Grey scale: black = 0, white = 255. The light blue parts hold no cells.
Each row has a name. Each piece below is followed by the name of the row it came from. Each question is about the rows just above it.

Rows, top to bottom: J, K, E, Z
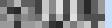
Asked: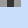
Z
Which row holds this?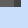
J
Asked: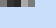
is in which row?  Z
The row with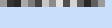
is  K

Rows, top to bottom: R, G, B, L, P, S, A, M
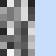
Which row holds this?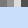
B
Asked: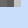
A
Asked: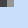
M
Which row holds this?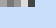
G

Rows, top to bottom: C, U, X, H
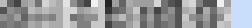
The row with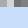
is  X
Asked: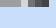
C

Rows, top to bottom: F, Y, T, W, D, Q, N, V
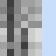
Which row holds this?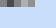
Y
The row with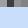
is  T
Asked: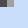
Q
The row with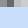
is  V

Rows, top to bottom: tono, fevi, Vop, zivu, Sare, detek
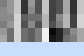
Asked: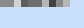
Vop
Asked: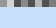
zivu
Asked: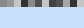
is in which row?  fevi
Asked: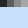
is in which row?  Sare

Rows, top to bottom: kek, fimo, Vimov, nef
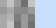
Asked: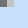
kek
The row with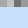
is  nef
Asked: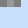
Vimov

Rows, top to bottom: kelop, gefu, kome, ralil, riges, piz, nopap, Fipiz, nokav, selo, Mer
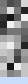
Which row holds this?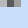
Fipiz
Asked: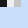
selo
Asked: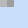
piz
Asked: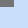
riges

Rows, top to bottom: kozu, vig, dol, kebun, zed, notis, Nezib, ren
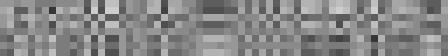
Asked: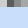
vig
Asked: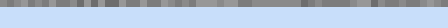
Nezib
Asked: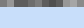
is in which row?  ren
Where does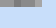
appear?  dol
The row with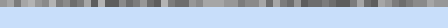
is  dol
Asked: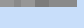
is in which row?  Nezib
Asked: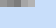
kozu

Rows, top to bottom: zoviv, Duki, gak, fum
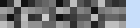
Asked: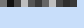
zoviv
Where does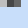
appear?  gak
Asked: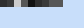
gak

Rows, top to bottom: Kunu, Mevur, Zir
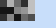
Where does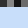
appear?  Zir
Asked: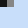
Mevur

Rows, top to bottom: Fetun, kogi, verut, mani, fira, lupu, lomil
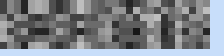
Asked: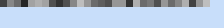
kogi
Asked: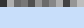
kogi
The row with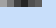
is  fira

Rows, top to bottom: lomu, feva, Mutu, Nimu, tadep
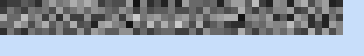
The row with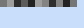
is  Mutu
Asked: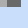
Mutu
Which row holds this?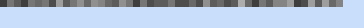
feva
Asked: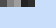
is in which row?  lomu
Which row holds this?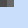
feva
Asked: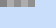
lomu
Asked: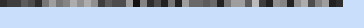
lomu

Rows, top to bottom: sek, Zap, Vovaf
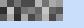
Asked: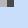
Vovaf
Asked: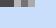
sek
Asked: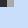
Vovaf

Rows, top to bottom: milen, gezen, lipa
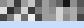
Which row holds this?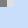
lipa
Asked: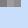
gezen
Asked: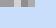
lipa
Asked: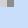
lipa
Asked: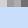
gezen
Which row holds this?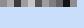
milen
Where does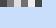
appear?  lipa

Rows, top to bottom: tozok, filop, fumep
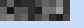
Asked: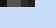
filop
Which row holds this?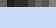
tozok

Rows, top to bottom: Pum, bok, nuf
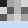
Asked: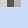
bok
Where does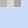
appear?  nuf
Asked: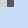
bok
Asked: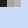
Pum

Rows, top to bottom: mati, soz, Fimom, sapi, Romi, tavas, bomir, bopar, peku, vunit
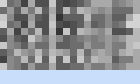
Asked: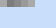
mati
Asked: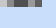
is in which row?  Fimom

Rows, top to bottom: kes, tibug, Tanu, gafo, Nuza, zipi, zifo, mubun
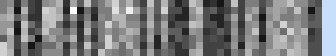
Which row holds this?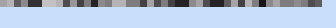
Tanu
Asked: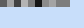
Tanu
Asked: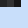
kes
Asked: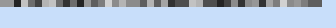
gafo

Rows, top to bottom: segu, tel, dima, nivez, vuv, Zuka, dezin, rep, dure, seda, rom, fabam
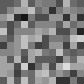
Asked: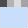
seda
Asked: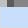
nivez
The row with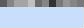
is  tel
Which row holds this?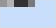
fabam
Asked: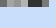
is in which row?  fabam
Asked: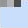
vuv
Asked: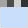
seda

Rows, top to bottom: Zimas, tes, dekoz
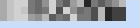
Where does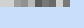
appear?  dekoz
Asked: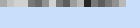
Zimas
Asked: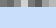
Zimas
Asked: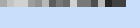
dekoz

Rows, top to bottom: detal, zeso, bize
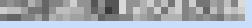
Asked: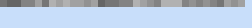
bize
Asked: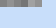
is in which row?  bize
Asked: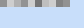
zeso
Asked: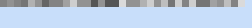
detal

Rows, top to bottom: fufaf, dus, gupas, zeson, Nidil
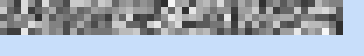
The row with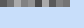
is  Nidil
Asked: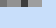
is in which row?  dus
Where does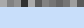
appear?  gupas
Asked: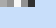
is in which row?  Nidil

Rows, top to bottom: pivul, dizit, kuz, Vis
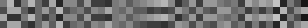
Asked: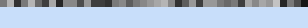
pivul
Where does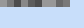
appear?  dizit
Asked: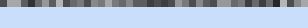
dizit
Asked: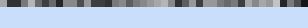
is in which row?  kuz
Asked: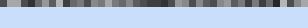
Vis

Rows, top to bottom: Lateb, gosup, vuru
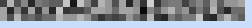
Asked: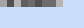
vuru
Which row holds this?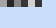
Lateb
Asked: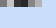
vuru
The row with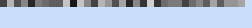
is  Lateb
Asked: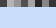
Lateb
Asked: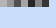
Lateb
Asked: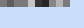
vuru

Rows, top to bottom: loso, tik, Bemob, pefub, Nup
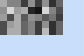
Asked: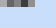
pefub
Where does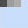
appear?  pefub

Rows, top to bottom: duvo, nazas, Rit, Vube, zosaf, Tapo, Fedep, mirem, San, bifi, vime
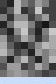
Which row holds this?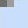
Rit
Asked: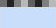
San
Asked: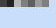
duvo
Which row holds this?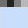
San
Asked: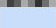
Tapo
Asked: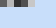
nazas

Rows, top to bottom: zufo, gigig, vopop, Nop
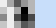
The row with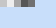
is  Nop
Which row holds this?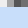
Nop
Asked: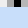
gigig

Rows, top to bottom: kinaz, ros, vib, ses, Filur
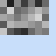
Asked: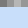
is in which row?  ros
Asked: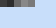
Filur
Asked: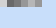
ros
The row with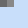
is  Filur
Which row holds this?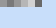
vib
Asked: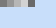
vib

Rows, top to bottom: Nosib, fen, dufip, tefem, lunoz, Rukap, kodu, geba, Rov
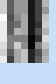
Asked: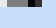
Rukap
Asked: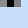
kodu

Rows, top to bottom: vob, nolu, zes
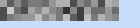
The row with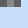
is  vob
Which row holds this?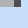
vob
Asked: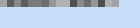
vob
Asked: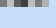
zes

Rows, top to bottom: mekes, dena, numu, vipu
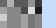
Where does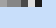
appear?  dena
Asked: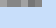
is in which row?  vipu
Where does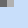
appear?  mekes

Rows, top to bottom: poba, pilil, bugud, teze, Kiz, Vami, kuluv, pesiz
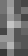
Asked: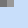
poba
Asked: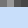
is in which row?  poba
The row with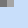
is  pilil
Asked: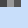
Kiz
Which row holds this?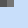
pilil

